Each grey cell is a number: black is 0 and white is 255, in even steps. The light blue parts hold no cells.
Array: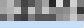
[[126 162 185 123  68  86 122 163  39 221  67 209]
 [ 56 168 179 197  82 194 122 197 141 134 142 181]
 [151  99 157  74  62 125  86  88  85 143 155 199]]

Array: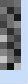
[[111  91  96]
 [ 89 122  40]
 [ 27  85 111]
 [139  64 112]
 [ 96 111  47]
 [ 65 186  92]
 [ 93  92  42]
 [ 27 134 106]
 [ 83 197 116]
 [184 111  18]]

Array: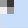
[[ 57 154]
 [152 239]]

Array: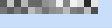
[[227  90 198  76 182 103 102 145 158 238 133 242 221  41]
 [ 78 119  94 123  94 187 153 116 142 147 187 126 116 188]]

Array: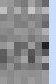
[[103 156 152 131 122 162 132]
 [181 191 144 174 139 199 158]
 [120 129 142 128 139 128 134]
 [104 146 149 129 126 149 132]
 [174 140 134 153 151 138 149]
 [143 124 136 136 145 121 139]
 [ 33 149 164 101 105 156 113]
 [ 86  95 141 103 137  88 120]
 [172  90 122 136 164  79 143]
 [ 90 120 146 114 129 119 124]
 [156 143 138 147 145 143 145]
 [154 154 141 151 141 156 146]]

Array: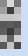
[[116 139 217]
 [184 160  64]
 [204 198 198]
 [ 84  88  92]
 [106  96  58]
 [209 192  99]
 [ 73  91 195]]

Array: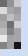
[[201 108 147]
 [156 218 166]
 [168 159 191]
 [208 171 111]
 [165 188 130]
 [166 232 163]
 [ 23 131 162]]

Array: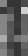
[[ 75 133  52  53]
 [206  57  77  53]
 [ 98 133 113  53]
 [100 133  85  59]
 [100 133  91  53]
 [131 171  85 117]
 [101 118  64  53]
 [ 84 133  85  53]]
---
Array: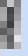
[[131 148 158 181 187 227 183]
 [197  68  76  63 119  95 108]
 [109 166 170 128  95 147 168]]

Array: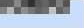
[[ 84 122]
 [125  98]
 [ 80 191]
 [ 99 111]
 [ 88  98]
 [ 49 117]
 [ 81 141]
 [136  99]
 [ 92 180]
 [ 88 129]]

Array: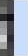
[[ 73  74  17  65  64  43  61  71]
 [ 85 112  38 149 159 209 166  81]]

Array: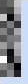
[[199 179 137  51 168 128 176 161 115   1  34]
 [106  67  11 123  83 121 109  13  24 107 135]
 [ 85  77 197  77 131  87 157 117 253 133  87]]

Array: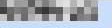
[[176 137 104]
 [151 179 135]
 [216 110 124]
 [181 158  76]
 [225 187 218]
 [215  93 117]
 [159  90 197]
 [127  54 119]
 [167  75 196]
 [ 96 154 175]
 [159 113 108]
 [155 125 176]
 [198 108 101]
 [115  64 195]]

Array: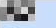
[[142  67 187]
 [121 215  23]
 [172 137  48]
 [118  42 175]
 [210 138 130]]

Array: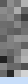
[[178 100  62 105 112 146  97 167 178  80 210]
 [119 173 104 135  93 151 123 120 139 105 177]
 [141 129 138 107  99 130 128 101  85 105  39]
 [ 91 140 126 109 114  95 123 114  33 134 106]]

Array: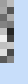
[[187  85 172 122  37  67 199  73 133]
 [158 166 107 131 191 238 192 221  89]]
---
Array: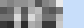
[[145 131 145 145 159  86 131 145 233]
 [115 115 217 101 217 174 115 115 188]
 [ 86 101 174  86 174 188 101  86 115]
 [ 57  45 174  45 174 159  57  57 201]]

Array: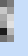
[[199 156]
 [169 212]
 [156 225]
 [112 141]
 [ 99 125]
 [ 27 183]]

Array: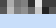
[[ 88 187 128 143 103 200  34  88]
 [ 73 172 115 128  47 226  61  61]]

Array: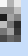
[[247 178 231]
 [190 118  41]
 [146 146 190]
 [118 162  56]
 [ 72 102  86]
 [ 27 162 130]]

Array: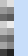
[[209 236]
 [195 224]
 [180 164]
 [164 136]
 [151 136]
 [120 105]
 [105  90]
 [ 63  34]]

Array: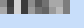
[[168  71 211  59 154 113 100 154 184 125]
 [140  59 211  59 140  87 113 168 168 125]]

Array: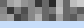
[[147 161  67  91 135 177 104  79 161 104  91 135]
 [135  55 120  79 135 147 104 120 189 104 120  91]
 [104 161 177 147 135  55 104  39 177 104 189 203]]

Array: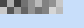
[[200  86 158 100 146 114 130 213 186]
 [ 72 174  59 114 146 186 130 146 200]]

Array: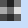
[[170 110 226]
 [ 82  32 124]
 [ 70  44  96]]
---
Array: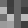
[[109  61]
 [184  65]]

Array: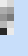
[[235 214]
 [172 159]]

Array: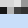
[[213 214]
 [ 21 178]]

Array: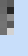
[[101  90]
 [104  37]]

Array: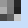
[[151 124]
 [174 121]]

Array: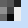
[[ 97  85]
 [144  65]]
